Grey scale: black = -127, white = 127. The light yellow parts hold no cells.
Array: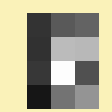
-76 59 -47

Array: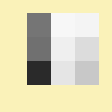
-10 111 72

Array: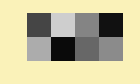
-58 -117

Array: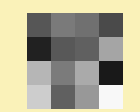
-41 -39 42 120

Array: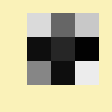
90 -89 108

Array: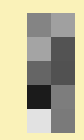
4 -44

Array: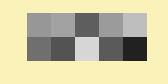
23 -44

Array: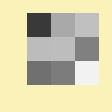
-70 61 114
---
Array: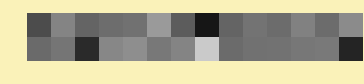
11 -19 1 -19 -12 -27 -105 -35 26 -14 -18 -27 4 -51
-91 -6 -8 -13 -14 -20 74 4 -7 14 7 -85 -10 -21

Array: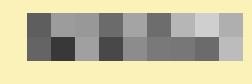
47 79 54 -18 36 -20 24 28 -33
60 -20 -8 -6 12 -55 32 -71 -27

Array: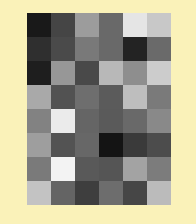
72 101 -22 28 -58 -102
-21 -92 -22 -6 -53 -80
76 14 56 -54 23 -97
-5 62 -36 -17 -45 41
9 -22 -37 -26 107 2
-51 -69 -107 -24 -44 30
-3 35 -42 -38 115 -5
59 -57 -18 -65 -27 67

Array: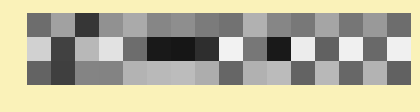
-18 25 -9 37 -7 6 49 -13 -4 14 6 42 17 -73 33 -18
112 -22 112 -30 108 -102 -8 114 -81 -105 -102 -18 98 56 -62 81
-30 51 -24 56 -28 59 49 -25 45 60 57 51 3 4 -64 -28

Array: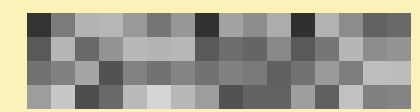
-22 -29 12 50 -79 44 13 34 -78 23 -10 25 55 51 -4 -76
19 12 54 -9 -38 8 -26 -18 -38 55 52 56 19 -22 53 -38
60 61 -1 26 -13 -31 -5 1 -13 4 -13 2 -45 37 0 -13
4 0 65 -31 30 -29 -28 -45 29 56 85 58 -22 -50 71 29

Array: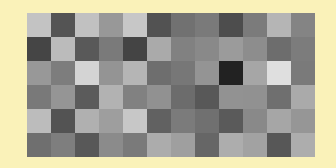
4 53 -4 -50 -5 -14 -45 71 24 65 -43 67
-3 -18 13 27 9 1 42 -59 -5 -38 59 -58
-5 95 38 -93 20 -8 -17 53 20 84 -2 24
42 -16 17 18 -39 -19 17 1 50 -36 21 -6
22 38 9 -37 -15 -4 -30 71 30 48 -44 60
45 -40 34 45 -25 31 44 -5 11 -39 -1 -16

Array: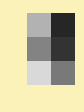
-89 50
-76 3
-6 89

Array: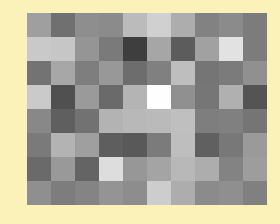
-3 11 2 45 80 59 11 14 -15 31
-3 98 33 -35 38 -65 -5 21 70 73
16 -4 -10 62 0 -18 24 -1 39 -12
-43 48 -9 16 126 52 -21 26 -47 74
-10 0 -1 63 58 56 51 -13 -32 8
26 -7 -31 62 -4 -38 -33 31 51 -5
29 3 45 56 36 23 93 -27 25 -21
0 15 11 45 77 13 20 4 -2 15

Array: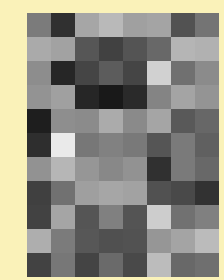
-11 -45 36 32 57 38 -79 -4
49 53 -23 -43 -62 -41 34 42
11 -15 81 -58 -35 -58 -89 13
20 36 4 -85 -102 -89 32 19
-24 -38 37 10 43 11 14 -97
-31 -5 -42 -6 1 -8 106 -81
-23 -5 -79 18 8 22 54 18
-77 -54 -46 34 38 31 -14 -63
0 -14 77 -43 0 -42 37 -61
59 36 22 -45 -47 -40 -4 46
-16 -23 60 -54 -21 -59 -8 -61
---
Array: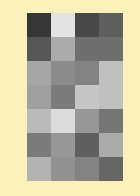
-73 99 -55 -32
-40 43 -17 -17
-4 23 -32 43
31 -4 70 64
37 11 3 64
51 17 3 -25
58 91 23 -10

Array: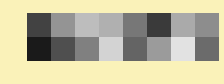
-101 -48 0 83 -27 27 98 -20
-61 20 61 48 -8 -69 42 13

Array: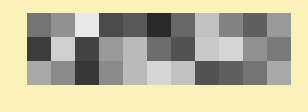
-67 79 -60 25 58 -18 -45 73 86 17 -5
-11 17 105 -52 -39 -86 -24 65 2 -32 25
40 10 -73 10 58 86 65 -45 -32 -11 40

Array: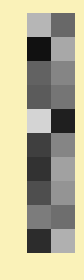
-110 40
-83 48
-77 33
-64 5
-49 20
-36 -10
-29 5
-3 -17
54 -23
84 -96

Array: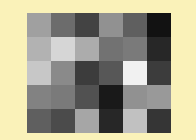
-32 -52 38 -88 65 -74
2 -5 -46 -102 17 25
32 -19 -60 17 -32 -109
50 86 44 -13 -5 -88
71 10 -67 -40 113 -67

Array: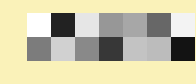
-3 81 9 -72 67 60 -108
127 -93 102 23 39 -24 115
